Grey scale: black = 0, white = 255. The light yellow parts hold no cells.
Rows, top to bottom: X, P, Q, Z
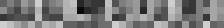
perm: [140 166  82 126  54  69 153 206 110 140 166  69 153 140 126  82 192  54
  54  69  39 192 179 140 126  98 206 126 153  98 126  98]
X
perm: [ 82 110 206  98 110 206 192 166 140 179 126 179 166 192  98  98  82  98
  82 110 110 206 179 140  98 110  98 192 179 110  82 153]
Z

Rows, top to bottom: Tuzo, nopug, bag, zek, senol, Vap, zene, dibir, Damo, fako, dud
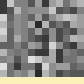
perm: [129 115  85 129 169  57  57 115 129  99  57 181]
dibir
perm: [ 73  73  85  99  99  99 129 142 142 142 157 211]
senol

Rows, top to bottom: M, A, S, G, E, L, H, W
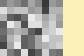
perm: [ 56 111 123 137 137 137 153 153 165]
M
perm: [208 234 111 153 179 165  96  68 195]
E
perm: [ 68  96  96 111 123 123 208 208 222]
W
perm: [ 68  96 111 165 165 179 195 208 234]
H
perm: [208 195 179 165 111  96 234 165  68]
H
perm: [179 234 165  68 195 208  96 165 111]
H

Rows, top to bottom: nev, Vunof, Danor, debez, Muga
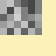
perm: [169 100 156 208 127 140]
Danor
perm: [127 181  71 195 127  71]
Vunof
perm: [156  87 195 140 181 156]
debez
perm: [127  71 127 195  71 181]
Vunof
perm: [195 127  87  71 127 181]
nev

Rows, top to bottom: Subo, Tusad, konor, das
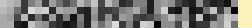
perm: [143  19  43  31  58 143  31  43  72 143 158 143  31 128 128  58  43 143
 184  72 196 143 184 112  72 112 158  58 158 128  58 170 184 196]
Subo
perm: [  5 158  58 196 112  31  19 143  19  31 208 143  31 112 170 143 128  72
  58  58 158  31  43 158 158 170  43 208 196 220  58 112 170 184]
Tusad
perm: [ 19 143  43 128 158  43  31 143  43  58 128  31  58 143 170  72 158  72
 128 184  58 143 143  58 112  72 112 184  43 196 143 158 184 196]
konor
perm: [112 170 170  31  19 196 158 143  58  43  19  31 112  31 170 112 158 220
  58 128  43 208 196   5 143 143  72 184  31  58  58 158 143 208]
das
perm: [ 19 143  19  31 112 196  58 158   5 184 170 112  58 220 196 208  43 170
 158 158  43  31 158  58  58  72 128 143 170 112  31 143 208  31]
Tusad

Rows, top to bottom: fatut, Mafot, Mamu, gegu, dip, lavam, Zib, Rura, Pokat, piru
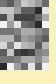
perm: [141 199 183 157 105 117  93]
fatut
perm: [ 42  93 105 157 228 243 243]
gegu
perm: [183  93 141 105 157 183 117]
lavam

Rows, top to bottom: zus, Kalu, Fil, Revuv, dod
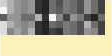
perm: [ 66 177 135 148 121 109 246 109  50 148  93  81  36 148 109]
Kalu
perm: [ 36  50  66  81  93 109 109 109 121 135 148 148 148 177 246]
Kalu

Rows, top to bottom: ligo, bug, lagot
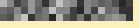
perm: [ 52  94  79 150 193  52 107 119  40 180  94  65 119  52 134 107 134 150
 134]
lagot
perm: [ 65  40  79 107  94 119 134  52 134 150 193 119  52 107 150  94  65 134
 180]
ligo
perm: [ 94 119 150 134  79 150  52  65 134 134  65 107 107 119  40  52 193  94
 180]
ligo
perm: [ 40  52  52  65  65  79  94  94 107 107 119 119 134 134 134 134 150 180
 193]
bug

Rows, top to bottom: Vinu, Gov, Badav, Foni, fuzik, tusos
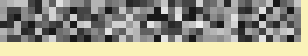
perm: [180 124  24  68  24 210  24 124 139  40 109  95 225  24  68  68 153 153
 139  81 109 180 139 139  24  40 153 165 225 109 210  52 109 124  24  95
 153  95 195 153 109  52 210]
tusos
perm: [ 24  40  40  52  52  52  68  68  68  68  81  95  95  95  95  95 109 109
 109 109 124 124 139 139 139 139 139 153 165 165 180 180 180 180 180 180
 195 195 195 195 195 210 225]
fuzik
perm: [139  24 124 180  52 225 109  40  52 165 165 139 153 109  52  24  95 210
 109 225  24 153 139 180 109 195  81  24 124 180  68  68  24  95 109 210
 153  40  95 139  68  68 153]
Gov
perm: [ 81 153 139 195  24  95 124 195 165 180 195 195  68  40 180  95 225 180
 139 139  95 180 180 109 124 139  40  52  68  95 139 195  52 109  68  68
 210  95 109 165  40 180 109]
Vinu
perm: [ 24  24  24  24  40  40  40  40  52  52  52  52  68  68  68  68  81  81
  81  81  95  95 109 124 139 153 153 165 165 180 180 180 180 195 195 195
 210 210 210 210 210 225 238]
Foni
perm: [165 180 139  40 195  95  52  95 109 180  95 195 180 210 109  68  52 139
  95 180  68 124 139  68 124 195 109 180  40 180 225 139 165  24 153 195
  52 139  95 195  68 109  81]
fuzik

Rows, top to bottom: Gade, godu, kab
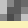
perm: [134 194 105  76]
kab
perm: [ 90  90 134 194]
godu
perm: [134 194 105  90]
Gade
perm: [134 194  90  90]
godu
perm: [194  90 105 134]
Gade
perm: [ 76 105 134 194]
kab
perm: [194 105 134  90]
Gade

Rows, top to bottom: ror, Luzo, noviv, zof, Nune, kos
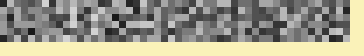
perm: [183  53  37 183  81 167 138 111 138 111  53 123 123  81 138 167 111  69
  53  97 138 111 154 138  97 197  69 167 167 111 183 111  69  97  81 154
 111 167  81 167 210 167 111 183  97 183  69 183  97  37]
kos
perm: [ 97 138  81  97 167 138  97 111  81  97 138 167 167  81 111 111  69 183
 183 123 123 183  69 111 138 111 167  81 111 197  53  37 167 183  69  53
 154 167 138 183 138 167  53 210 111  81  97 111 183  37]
ror
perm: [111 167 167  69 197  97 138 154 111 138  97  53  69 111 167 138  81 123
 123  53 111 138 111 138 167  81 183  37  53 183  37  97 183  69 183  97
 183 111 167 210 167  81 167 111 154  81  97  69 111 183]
kos
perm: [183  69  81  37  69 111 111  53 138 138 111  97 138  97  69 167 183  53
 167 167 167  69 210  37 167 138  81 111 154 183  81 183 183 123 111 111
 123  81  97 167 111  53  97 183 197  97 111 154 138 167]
kos
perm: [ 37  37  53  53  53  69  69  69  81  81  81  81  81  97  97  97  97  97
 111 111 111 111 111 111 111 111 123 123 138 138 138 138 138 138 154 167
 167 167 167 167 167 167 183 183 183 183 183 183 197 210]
ror
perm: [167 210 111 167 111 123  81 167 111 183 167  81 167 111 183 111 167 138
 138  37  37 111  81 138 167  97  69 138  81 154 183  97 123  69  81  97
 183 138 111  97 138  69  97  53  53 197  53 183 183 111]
ror
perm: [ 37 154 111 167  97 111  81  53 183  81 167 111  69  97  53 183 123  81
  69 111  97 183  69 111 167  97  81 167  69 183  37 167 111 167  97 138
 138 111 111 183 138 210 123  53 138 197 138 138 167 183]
Luzo

